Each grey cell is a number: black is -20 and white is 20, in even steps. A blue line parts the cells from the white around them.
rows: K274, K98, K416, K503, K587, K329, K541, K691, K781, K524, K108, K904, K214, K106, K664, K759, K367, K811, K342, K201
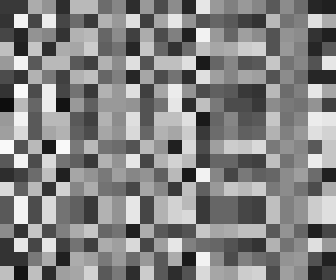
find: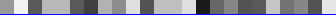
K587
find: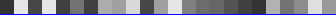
K811
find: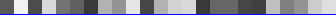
K759
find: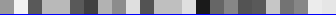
K781

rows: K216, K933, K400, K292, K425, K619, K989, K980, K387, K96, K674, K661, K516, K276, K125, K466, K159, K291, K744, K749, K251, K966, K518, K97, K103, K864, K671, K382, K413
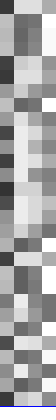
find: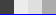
K661
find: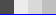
K125
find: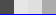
K103
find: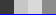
K413

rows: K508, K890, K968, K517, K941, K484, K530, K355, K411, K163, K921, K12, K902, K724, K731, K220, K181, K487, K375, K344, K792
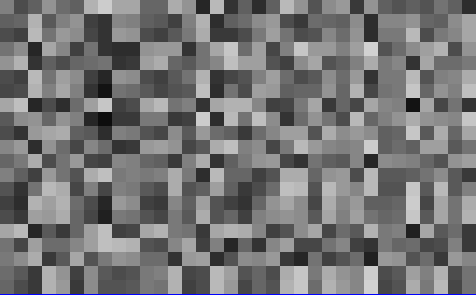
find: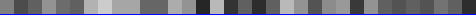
K508
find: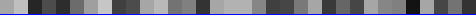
K355
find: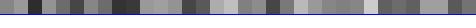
K921

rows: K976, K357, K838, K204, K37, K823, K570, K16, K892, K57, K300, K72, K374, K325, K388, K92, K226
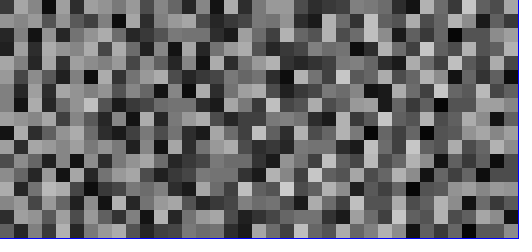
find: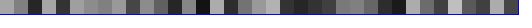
K37
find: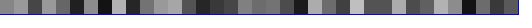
K388
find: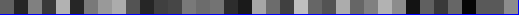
K226

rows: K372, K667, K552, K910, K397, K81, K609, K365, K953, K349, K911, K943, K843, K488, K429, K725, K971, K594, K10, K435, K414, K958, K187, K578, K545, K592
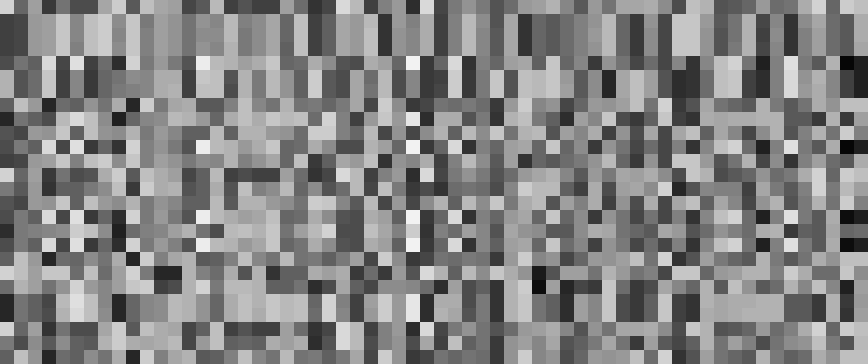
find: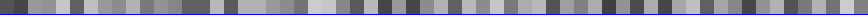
K429
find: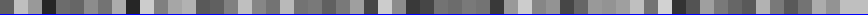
K10
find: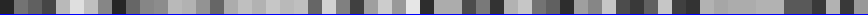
K958
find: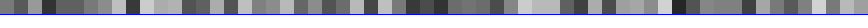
K488
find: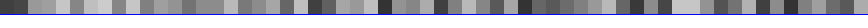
K552
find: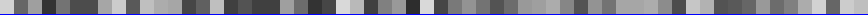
K578

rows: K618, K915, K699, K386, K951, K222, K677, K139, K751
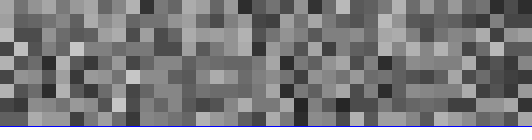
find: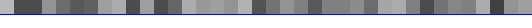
K699
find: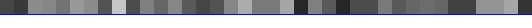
K139
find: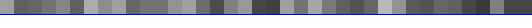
K915

